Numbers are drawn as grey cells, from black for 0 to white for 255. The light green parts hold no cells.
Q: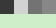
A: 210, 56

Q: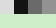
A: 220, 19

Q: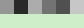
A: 199, 41

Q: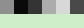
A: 216, 10

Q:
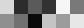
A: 246, 10

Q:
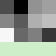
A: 247, 1
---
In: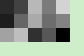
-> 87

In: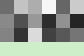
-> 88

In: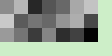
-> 65

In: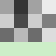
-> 108

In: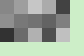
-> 79

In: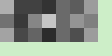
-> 78
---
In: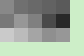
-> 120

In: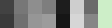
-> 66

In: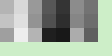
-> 195

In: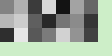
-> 183

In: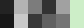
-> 35

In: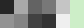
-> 38

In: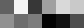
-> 97

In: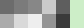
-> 108

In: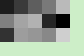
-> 128

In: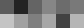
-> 92
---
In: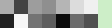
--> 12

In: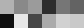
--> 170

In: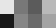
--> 134

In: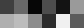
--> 43

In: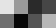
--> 8

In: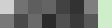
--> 81

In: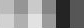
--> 155

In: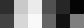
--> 101

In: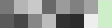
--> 50

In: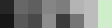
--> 59
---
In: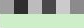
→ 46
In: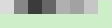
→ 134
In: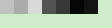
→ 171
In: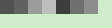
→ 97
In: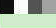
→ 250
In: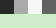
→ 170
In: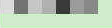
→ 115
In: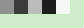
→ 59
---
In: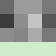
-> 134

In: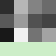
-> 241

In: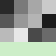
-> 231

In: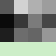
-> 109

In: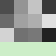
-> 113

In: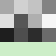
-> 78

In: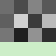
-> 31
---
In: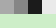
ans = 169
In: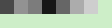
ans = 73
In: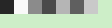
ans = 38
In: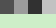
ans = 80
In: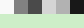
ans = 249
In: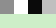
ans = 142
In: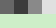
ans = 103
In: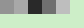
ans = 147
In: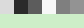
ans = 219
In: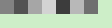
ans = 130
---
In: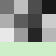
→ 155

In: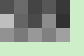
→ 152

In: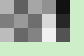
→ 131

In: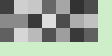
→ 158

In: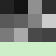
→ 169

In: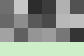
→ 156

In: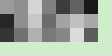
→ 135

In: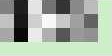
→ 85

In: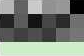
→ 57

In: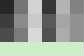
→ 81
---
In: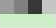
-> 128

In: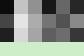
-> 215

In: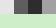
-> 94

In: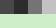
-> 44

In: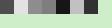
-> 226

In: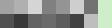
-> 57

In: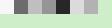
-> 108

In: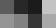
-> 130
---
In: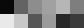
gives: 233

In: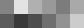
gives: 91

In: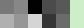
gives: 176

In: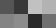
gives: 132

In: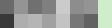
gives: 57

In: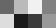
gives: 221

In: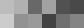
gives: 204

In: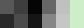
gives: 41

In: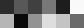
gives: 182
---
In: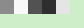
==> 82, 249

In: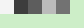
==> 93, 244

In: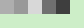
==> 216, 216

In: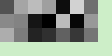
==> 0, 210

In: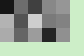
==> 206, 206

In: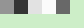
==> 226, 251

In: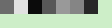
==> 88, 225

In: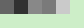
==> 136, 202

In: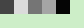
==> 117, 219

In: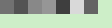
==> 150, 217
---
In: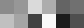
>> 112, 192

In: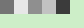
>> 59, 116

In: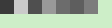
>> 124, 58

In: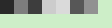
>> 145, 41

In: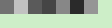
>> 149, 113

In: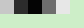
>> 231, 199
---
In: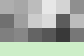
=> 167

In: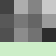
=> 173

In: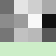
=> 228

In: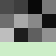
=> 62

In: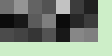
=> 148

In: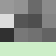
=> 146

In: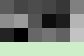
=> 69

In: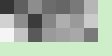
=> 95

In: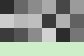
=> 104

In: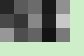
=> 91
